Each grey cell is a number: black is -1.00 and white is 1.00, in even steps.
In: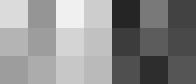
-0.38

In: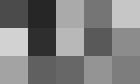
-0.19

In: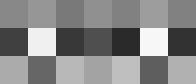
0.50

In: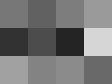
0.03

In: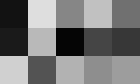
0.40

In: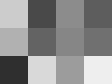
0.70
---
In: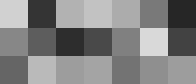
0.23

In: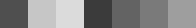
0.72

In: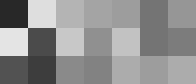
0.08

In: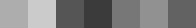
-0.33

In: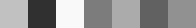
0.95

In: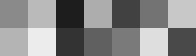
-0.60

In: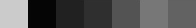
-0.74

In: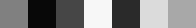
-0.45

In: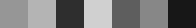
-0.64
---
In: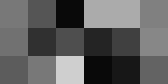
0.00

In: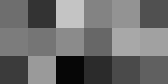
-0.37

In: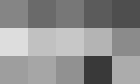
-0.39

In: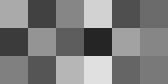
-0.16

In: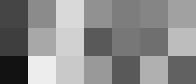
0.26

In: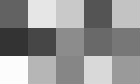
0.53

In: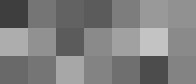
0.14

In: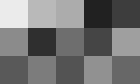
-0.52

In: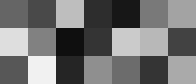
0.28

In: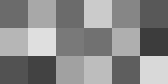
-0.31
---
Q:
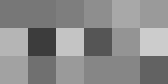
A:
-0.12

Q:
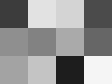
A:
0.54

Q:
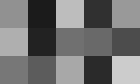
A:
-0.28

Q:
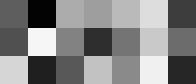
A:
-0.76

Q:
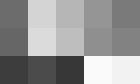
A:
-0.41

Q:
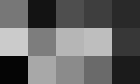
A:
0.32

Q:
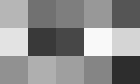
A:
0.37

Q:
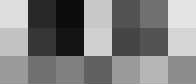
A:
-0.12

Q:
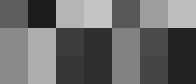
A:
0.36

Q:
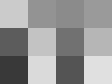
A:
0.71
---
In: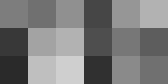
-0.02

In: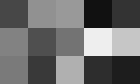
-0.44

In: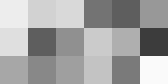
0.86

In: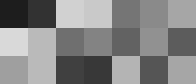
-0.77

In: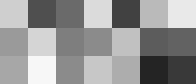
0.62

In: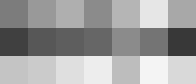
-0.03

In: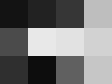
-0.85

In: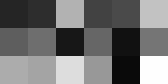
-0.71
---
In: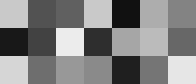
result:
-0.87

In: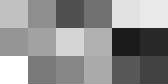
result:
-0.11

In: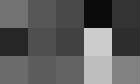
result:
-0.43

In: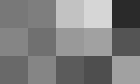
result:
0.52

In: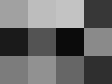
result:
0.48

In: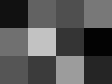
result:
-0.23

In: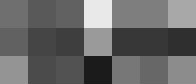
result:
-0.01

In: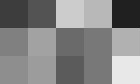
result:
0.60

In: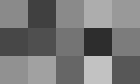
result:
0.08

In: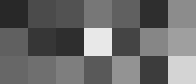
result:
-0.25
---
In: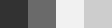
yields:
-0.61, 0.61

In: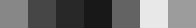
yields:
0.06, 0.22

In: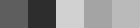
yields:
-0.26, 0.46

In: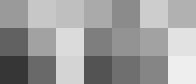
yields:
0.21, 0.87

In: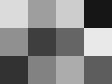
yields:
0.72, -0.27

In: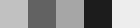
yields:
0.51, 0.86

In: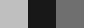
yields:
0.50, 1.00

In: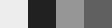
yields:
0.86, -0.25
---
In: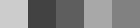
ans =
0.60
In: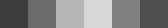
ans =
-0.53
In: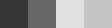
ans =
-0.58
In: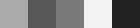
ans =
0.34
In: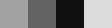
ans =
0.27
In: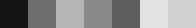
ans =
-0.84
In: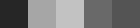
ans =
-0.70
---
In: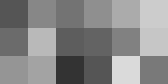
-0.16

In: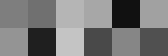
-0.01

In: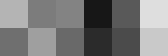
0.41

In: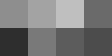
0.11

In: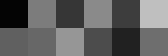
-0.97

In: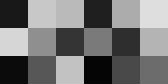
0.68
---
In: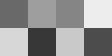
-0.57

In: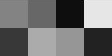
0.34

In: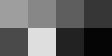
0.74

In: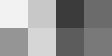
0.68

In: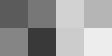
-0.55

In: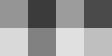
0.01

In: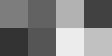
-0.33
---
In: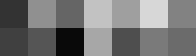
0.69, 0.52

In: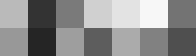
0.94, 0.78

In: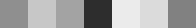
0.84, 0.72

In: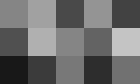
0.54, 0.38

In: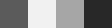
0.89, 0.30

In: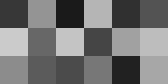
0.59, 0.54

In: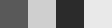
0.83, 0.62

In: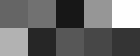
0.99, 0.40

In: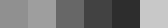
0.57, 0.24
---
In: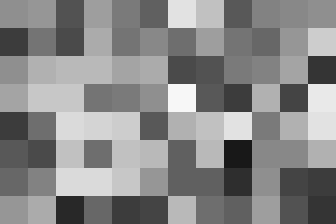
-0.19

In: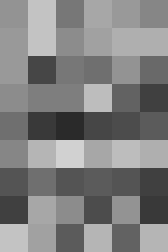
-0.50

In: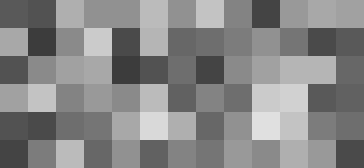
-0.36

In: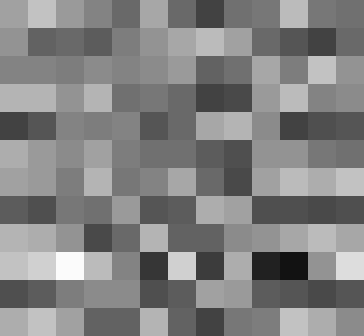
-0.38

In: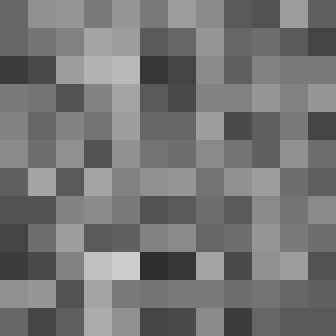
0.13
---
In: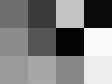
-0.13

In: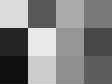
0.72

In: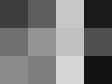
-0.52

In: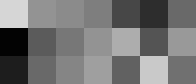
0.68

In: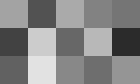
0.28

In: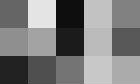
-0.21

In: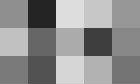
0.12

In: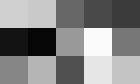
0.63
